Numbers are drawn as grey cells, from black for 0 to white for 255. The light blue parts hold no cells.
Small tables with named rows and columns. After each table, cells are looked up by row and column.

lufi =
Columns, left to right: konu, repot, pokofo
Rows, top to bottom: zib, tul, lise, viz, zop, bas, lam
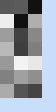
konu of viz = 185
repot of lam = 85
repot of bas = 160
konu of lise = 157
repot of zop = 243
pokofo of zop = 232
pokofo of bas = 143
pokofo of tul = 175
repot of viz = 62
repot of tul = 17
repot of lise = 66
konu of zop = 153
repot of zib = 91
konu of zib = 88
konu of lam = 171
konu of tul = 237
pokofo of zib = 17
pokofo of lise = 136
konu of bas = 129

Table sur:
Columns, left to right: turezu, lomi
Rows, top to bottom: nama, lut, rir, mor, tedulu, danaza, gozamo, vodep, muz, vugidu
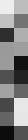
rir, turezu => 46
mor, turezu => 154
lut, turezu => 193
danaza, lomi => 34
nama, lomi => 189
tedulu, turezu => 155
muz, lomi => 230
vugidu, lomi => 82

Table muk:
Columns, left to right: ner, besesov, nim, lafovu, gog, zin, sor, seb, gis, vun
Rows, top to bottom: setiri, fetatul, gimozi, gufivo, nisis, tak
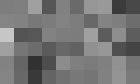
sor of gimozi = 160
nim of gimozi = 87
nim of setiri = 159
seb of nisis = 128
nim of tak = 57
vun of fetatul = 109
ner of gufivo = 159
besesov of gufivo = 118
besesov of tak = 104
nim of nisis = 49
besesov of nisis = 101
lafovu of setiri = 86
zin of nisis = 127
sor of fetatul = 104
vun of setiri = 72
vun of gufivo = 68
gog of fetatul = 131
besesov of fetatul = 130
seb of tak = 129
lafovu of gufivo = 91
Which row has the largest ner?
gimozi

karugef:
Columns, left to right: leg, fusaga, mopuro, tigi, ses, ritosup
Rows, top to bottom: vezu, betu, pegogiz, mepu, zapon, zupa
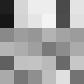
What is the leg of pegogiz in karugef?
137
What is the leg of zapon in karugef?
96
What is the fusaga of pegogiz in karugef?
157
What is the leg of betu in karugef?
22
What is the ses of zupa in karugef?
224
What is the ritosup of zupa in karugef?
115
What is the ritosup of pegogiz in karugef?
156
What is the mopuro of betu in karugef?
229
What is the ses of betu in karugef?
76
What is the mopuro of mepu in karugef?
159
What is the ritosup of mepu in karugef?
171
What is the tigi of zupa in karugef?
190
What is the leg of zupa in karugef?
170
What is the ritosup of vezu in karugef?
228
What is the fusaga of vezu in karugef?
214
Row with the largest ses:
zupa

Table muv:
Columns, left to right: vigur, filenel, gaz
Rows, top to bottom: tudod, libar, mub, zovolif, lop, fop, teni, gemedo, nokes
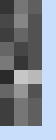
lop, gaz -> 82
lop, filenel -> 54
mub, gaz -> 82
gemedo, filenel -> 118
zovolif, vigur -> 102
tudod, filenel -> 118
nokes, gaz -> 95
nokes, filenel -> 118
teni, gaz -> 82
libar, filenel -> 134
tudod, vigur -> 52
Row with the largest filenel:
fop

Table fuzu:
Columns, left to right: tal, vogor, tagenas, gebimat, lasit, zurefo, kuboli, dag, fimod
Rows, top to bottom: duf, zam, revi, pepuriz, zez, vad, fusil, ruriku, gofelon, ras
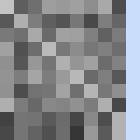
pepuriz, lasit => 120
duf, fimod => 77
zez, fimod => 130
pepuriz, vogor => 81
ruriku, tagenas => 104
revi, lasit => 161
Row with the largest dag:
ruriku

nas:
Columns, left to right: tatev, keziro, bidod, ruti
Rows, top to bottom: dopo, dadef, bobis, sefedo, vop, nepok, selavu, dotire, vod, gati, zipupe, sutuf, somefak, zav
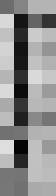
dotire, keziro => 52
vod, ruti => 117
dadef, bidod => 100
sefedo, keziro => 19
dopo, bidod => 180
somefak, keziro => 117
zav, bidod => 170
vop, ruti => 177
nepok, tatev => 181
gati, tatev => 113

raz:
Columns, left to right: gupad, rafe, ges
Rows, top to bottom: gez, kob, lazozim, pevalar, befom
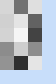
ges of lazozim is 67
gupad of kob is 208
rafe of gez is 113
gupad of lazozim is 211
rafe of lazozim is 245
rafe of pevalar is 206
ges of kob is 98
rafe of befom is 47
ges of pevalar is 141
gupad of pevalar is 140

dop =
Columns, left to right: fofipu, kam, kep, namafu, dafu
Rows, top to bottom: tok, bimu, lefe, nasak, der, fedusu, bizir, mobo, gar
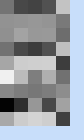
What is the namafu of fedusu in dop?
175
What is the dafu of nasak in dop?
191
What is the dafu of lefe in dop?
109
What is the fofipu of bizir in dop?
136
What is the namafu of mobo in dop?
72
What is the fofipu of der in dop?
166
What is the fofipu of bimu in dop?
146
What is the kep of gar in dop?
212
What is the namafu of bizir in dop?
125
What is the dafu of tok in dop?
195
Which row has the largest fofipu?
fedusu

